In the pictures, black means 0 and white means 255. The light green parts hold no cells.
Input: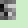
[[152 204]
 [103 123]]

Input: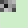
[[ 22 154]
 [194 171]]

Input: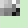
[[185 180]
 [131 131]]

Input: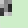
[[139  37]
 [134  43]]

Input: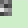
[[ 56  83]
 [169 145]]

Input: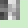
[[ 97 174]
 [128 172]]

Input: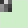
[[ 96  65]
 [104  51]]

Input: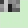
[[198  30]
 [192  34]]

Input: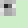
[[ 34 106]
 [165 172]]
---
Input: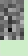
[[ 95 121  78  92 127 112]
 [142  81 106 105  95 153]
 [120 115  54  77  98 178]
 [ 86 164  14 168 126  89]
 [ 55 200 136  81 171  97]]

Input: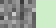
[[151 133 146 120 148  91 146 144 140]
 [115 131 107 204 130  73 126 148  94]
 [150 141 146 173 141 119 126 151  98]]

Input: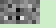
[[117 135  58 164 123 159 149 188 114 121]
 [139 117 104 113  83 104 113 117 142 120]
 [100 125 136 130  85 109 111 141  74 159]]

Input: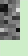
[[ 35  16 131 119 153]
 [108  63 109 151 119]
 [ 82  47 123 129 130]
 [190 146 120 125  13]
 [ 99 122 117  78 100]]

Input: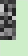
[[198  41 126  96]
 [154 110 174  38]
 [151  43 119  59]
 [ 37 142 142  96]
 [ 60  52  31 130]]

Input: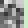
[[112 174  59  88 190 200]
 [ 95  56  96 181 101  85]
 [104 158 214 144  68 116]]
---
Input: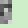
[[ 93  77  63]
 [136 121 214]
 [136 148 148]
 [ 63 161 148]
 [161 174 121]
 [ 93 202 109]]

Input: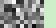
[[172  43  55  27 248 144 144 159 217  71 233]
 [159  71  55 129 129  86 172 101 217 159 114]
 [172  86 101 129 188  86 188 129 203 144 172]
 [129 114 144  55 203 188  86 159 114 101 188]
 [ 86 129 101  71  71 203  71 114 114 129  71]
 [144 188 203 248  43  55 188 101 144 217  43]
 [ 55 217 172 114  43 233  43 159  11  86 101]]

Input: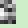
[[ 62  50 103  37]
 [233  91  37 119]
 [177 119  78 220]
 [ 62 135 192 149]
 [192 149  91 103]
 [249 205 162 177]]

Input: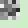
[[ 95  95 123  82  39]
 [138 107 194  54 210]
 [238 123 123 181 194]
 [151 151 222 166 222]
 [138 166  68  82 238]]

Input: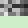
[[ 76 146 160  49  49  63  35]
 [202 173  63 188 188 122  91]
 [188 202  91 160 188 107  91]
 [146 229 122 122 173  91  76]]

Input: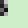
[[103  17]
 [ 30 131]
 [ 43 172]
 [ 55 201]]

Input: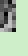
[[113   3 176 113]
 [113  41 176  71]
 [ 97  55 190 129]
 [ 85  71  97 145]
 [ 71  97  15 161]
 [ 85 129  71  55]
 [190 161 129  15]
 [ 41 176 190 145]]

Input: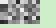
[[ 41  55 151 135 151 210 135  96 121 135]
 [ 67  67 166 109 195 151  96 121  96 181]
 [ 82  96 195 151 109 238 121  82 151 135]
 [166 151 109 181 121 166 210 135 109 195]
 [166 181 223  82 109 181  41  96 223  55]
 [238 238 166 195  41 210 195 109 210  82]]
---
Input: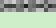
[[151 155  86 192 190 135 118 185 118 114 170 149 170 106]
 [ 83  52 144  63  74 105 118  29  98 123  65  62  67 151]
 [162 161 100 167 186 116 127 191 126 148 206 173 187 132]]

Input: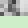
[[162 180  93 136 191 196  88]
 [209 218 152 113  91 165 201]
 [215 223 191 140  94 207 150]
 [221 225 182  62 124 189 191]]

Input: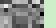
[[ 40  78  78 168  79  81  67  82 166 139 174]
 [178 138  84 147 103 103 108  77 158 196 168]
 [141 102 128 144 108 108 107  85 156 176 165]
 [  3 138 123  97 151 150 160 114 132 121 139]
 [111 117 158 127 119 120 135 140 125  44 125]
 [186  73  35 161  88  88  86  61 167 238 179]
 [ 61 221 200  70 181 179 191 181  77  79  67]]

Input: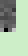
[[197 105   1 148]
 [110  97  81 116]
 [ 90  90  95 106]
 [ 86  80  72  74]
 [120  92  77 110]
 [ 56  96 104  80]
 [ 84  83  85  97]
 [ 93  92  87  90]]

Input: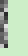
[[ 50 199]
 [108  97]
 [170  92]
 [133 104]
 [188  68]
 [224  97]
 [ 99 123]
 [ 62 151]
 [ 43 182]
 [204  70]
 [143 107]
 [114  79]]

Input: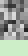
[[123 158 120 186 190 187 130]
 [194 165 106 221 150 200 101]
 [ 34 181 172 111 188  43  83]
 [ 86 214 141 130 209  59 106]
 [133 102 153  46  59  96 151]
 [148 151 113 214 167 210 112]
 [158 153 111 219 160 209 107]
 [176  77 121 157 103 192 208]
 [138 105 141  58  53  98 157]
 [145  79 122 133  79 162 196]]

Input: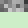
[[ 92 179 194 164 200 112  98]
 [110 152  99 163 139 190 108]
 [ 57 158 170 174 132 113 139]]
